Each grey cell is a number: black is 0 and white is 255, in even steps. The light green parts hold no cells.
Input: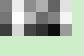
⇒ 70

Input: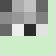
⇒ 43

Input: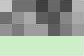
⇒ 156

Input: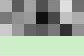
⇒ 101

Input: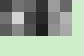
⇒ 81

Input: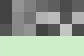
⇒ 147

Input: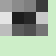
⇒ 80

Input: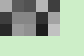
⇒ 144

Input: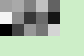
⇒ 151
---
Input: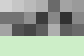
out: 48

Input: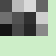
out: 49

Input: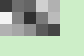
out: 122

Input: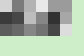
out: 50

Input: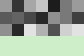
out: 121

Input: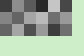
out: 111

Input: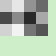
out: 41
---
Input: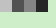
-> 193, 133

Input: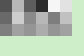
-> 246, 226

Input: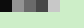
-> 200, 147

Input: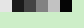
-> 229, 194

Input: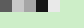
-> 233, 200

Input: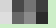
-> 222, 213
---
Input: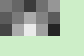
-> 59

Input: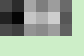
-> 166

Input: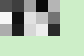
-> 160

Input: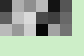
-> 143

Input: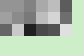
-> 130

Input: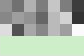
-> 177

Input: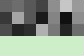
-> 88
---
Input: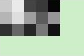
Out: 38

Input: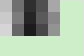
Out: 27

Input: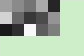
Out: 248

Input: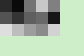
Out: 157

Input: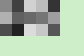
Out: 219

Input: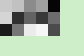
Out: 235

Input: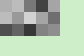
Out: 56
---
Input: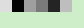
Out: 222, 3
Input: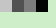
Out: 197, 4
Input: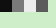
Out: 236, 14
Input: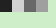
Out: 209, 33
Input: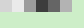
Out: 234, 61
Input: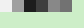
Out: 241, 29
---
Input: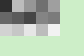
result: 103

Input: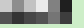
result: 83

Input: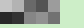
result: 40

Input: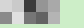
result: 138

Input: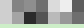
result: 207

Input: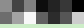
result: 109

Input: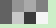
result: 98
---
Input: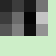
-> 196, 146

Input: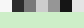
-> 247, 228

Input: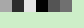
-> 228, 168

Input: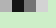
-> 211, 179

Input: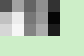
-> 246, 236

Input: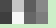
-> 247, 197

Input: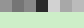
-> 210, 187

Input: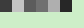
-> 196, 175

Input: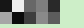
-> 238, 166
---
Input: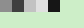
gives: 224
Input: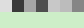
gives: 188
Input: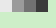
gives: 114
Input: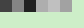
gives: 192
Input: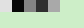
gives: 47
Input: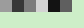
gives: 19
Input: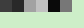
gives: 10
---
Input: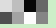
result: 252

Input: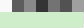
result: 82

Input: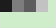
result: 93

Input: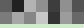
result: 156

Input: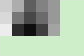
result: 63

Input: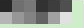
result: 161
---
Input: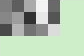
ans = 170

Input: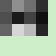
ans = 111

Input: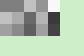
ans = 192

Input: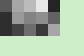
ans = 187

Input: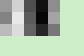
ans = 78

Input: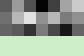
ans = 81

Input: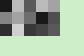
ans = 89

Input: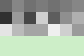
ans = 113
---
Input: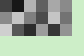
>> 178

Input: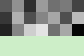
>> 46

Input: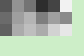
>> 116

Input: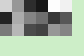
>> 45

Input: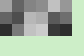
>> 132

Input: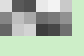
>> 80
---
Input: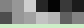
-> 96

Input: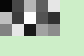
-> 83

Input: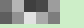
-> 169

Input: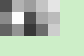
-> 168

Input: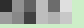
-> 177

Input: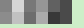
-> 56

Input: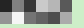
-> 78

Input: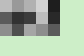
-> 189
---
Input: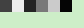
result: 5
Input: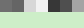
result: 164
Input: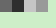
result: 153
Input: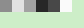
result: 250
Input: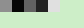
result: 224
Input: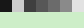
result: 226
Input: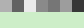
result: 55
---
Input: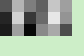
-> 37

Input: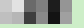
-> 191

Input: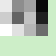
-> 205

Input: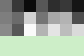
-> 126

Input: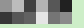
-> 54

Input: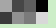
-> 58

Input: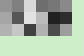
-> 166

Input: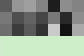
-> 120

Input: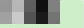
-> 161

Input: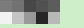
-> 242
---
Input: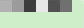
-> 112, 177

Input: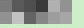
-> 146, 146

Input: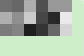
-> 152, 123

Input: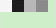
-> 138, 245

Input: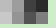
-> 42, 200

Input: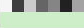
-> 163, 245

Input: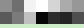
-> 151, 90
